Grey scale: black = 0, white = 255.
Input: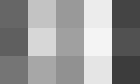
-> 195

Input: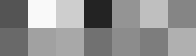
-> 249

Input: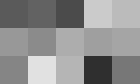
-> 98

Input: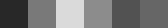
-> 121

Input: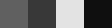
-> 56

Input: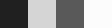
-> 213

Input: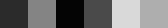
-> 132

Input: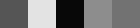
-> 227

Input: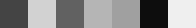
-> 210
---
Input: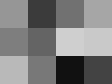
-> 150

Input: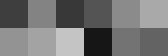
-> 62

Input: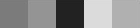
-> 123

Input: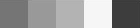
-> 117

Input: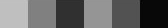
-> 191

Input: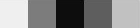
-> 239

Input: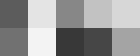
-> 92
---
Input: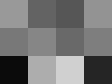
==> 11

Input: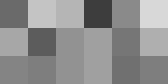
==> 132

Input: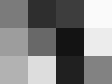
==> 178

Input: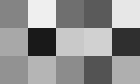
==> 146

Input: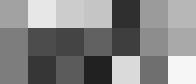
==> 125

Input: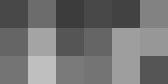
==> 116

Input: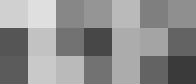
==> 91

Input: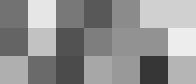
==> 175
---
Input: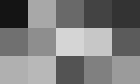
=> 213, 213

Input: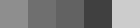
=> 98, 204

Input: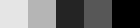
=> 36, 229

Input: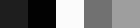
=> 251, 251

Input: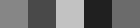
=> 194, 194

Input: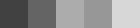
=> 172, 215
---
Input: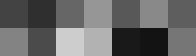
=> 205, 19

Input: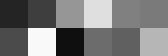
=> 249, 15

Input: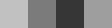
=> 193, 54

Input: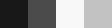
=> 248, 24

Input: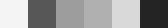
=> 244, 36

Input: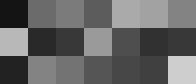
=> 206, 20
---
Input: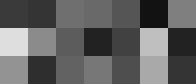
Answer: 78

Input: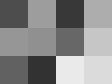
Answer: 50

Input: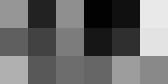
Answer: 102

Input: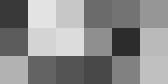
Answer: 72

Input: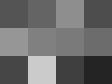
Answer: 203

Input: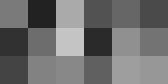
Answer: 96

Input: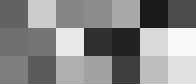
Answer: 62

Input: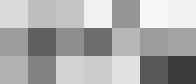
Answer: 225

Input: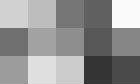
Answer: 203
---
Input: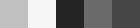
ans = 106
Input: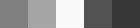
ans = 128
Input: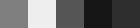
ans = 85
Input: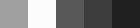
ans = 88
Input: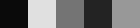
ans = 116
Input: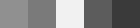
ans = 122
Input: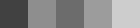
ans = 142
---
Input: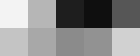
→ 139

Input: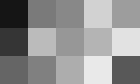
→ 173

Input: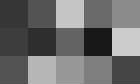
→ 152

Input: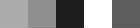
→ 29

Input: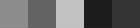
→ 194

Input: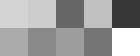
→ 157

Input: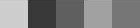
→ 95

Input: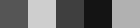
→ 63

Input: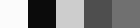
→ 205
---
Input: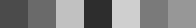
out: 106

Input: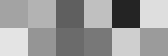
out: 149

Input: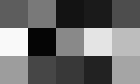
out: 70

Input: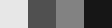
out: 80

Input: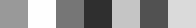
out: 254

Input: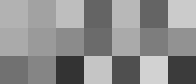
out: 133

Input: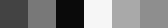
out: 120

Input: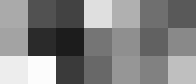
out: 252

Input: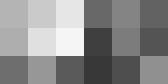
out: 151
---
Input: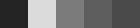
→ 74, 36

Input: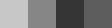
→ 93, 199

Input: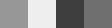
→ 111, 151

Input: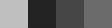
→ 107, 191

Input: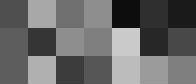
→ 26, 93

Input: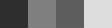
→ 221, 46

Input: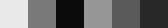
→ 40, 233

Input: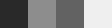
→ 239, 41

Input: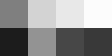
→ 252, 28
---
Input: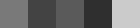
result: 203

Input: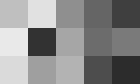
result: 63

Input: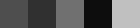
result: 192

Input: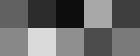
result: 62

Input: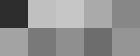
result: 135

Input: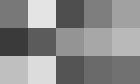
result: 161
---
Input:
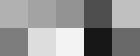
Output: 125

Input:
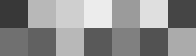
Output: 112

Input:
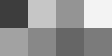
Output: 162

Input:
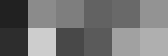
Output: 45

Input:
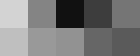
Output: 191

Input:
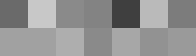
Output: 161
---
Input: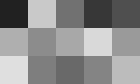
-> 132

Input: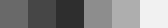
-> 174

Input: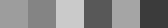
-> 165

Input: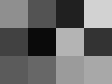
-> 155

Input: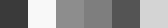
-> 84

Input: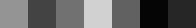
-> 5

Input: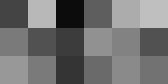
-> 138

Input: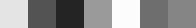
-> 110

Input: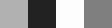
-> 253
